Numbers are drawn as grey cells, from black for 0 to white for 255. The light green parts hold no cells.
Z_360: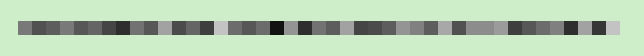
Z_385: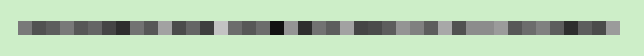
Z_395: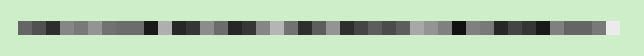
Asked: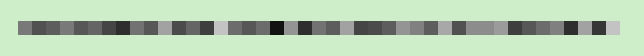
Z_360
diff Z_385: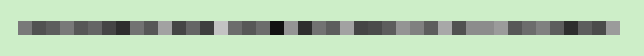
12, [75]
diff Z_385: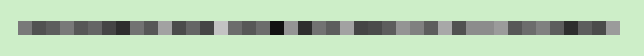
14, [62]
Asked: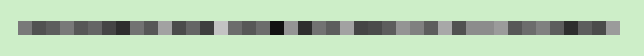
Z_385
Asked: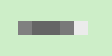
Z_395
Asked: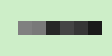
Z_395

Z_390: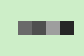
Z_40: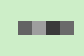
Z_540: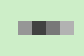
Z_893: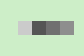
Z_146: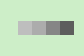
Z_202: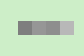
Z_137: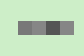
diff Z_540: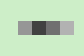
3, [120]
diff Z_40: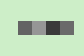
2, [158]

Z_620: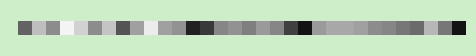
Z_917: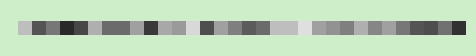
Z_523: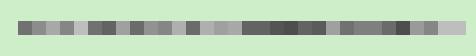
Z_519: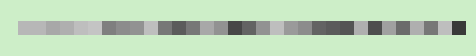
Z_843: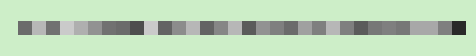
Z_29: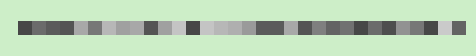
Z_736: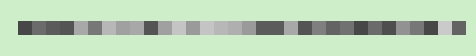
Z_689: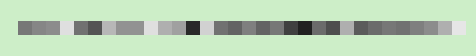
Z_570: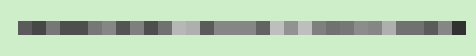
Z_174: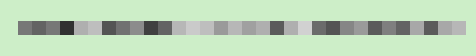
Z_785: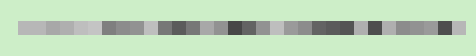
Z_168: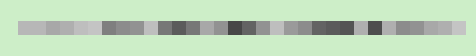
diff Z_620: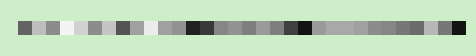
19, [134]
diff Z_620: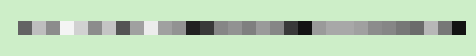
20, [64]
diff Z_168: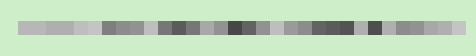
3, [168]

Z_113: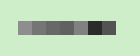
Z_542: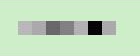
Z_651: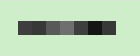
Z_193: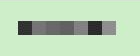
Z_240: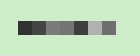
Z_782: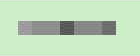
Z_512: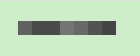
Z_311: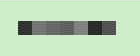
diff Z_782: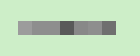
6, [136]
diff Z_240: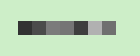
2, [69]

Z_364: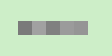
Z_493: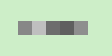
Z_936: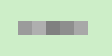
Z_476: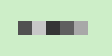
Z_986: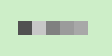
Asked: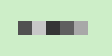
Z_476
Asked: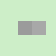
Z_986
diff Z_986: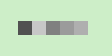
5, [168]
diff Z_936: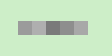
3, [128]
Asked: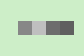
Z_493

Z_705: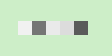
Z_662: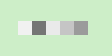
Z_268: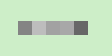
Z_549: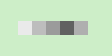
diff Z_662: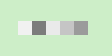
2, [117]
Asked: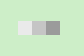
Z_662
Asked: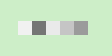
Z_662

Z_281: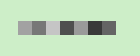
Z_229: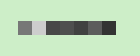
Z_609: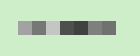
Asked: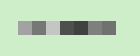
Z_609
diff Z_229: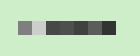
1, [119]

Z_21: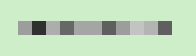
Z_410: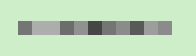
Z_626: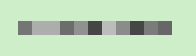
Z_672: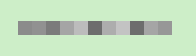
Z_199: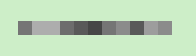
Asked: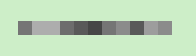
Z_199
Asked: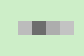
Z_672

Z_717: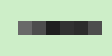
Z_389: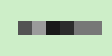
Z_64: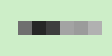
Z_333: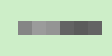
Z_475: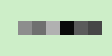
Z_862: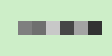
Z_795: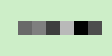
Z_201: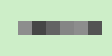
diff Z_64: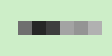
5, [155]
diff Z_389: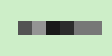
2, [155]
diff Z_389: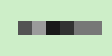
4, [44]
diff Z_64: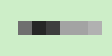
5, [155]
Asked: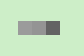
Z_333
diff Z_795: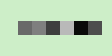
5, [2]
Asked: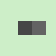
Z_201

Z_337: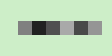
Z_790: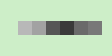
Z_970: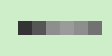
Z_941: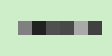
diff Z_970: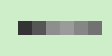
5, [142]
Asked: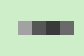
Z_790
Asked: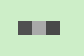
Z_337
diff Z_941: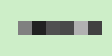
5, [169]
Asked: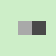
Z_337
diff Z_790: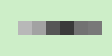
5, [106]
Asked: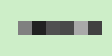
Z_941

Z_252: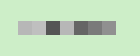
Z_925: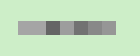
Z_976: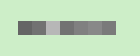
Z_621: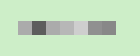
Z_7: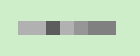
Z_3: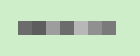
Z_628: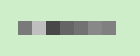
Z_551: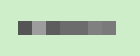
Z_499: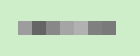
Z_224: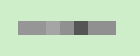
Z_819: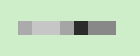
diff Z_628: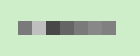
5, [114]
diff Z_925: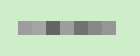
1, [165]
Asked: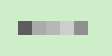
Z_621
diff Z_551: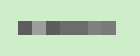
1, [85]
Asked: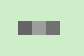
Z_925
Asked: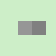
Z_7

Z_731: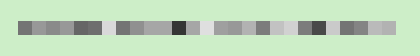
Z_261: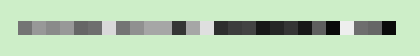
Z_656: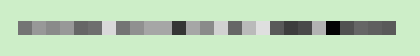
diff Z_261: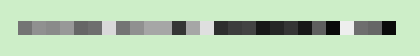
2, [152]
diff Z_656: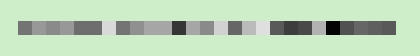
5, [102]
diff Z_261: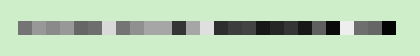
27, [10]

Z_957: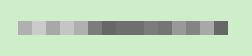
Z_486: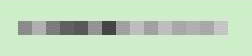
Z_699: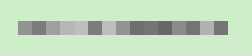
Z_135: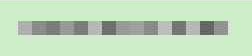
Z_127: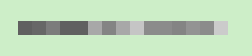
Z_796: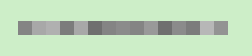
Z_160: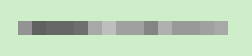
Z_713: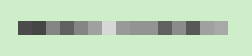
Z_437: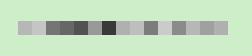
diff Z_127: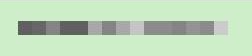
3, [124]
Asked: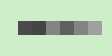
Z_713
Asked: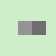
Z_699

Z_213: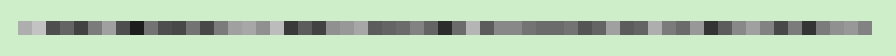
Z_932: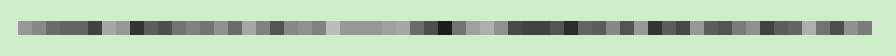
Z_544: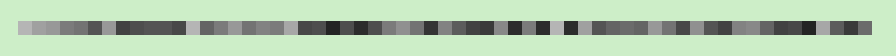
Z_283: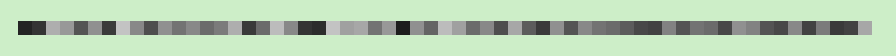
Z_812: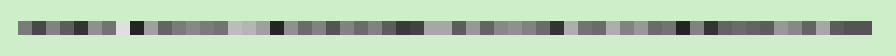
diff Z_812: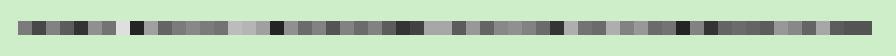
28, [58]
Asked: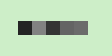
Z_812
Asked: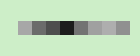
Z_932
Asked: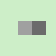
Z_283
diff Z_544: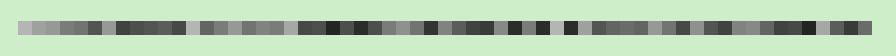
11, [84]

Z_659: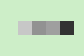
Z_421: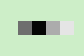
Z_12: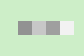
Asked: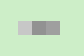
Z_659
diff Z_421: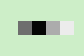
4, [229]
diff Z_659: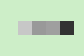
2, [146]
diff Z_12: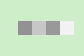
3, [159]

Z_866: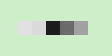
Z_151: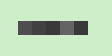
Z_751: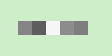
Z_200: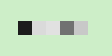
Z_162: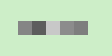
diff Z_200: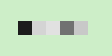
2, [218]
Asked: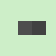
Z_151
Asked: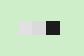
Z_866
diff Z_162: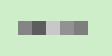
4, [140]
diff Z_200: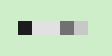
2, [218]

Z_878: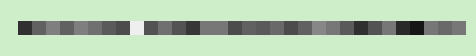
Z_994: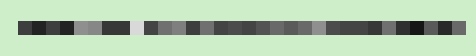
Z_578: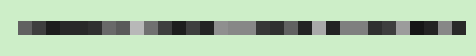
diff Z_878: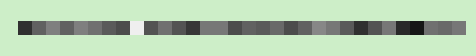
30, [119]
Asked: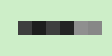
Z_578

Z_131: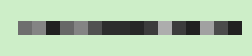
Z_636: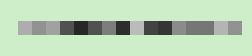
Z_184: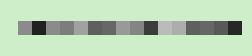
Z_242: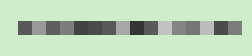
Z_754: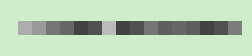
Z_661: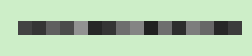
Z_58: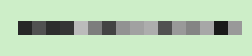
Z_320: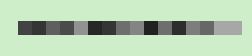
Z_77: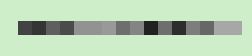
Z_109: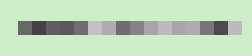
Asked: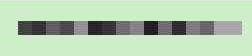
Z_320
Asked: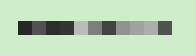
Z_58
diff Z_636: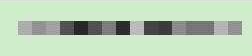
11, [53]

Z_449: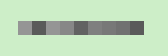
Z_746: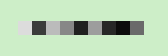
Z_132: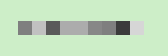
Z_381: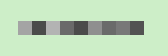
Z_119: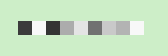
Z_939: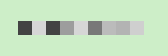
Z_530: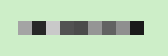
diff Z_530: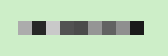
1, [164]
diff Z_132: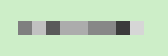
7, [127]
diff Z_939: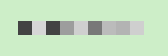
5, [214]
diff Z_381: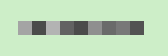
4, [106]
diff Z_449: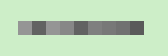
2, [90]
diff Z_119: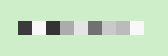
8, [179]

